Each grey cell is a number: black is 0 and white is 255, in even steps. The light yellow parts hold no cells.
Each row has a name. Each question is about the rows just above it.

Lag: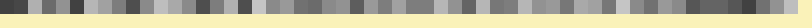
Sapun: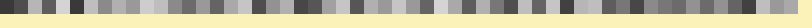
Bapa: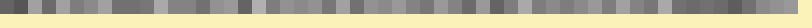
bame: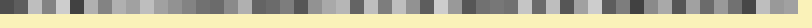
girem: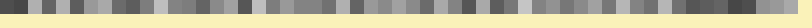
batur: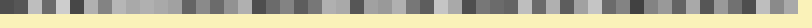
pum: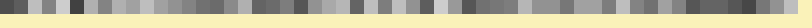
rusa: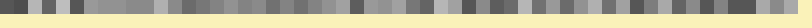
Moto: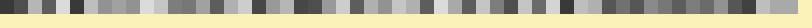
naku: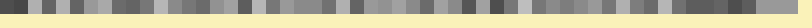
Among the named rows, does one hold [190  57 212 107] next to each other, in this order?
no
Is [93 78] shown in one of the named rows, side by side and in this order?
no
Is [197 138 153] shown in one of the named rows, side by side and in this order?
yes
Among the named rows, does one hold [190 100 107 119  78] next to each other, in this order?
no

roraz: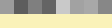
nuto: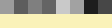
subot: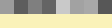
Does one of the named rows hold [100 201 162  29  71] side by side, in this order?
yes
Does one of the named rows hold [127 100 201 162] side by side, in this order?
yes
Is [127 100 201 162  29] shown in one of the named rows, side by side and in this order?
yes
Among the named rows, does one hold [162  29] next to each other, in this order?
yes
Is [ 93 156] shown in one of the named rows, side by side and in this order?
no
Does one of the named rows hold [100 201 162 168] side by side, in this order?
yes
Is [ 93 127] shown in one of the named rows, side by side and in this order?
yes

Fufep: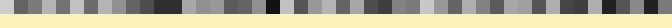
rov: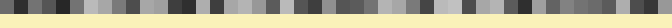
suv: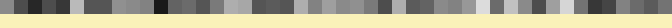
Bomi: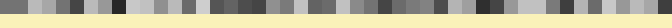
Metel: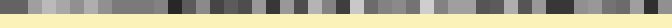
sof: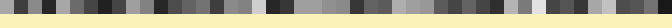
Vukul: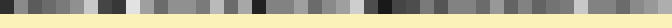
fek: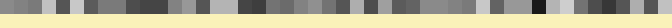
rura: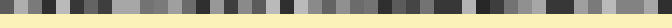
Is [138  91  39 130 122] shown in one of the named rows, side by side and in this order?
no
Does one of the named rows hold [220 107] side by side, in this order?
yes

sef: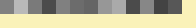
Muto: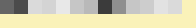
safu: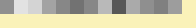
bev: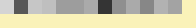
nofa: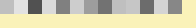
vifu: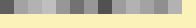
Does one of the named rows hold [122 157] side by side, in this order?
no
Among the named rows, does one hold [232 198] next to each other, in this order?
yes
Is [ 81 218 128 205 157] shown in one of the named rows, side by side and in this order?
yes
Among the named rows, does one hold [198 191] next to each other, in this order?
yes

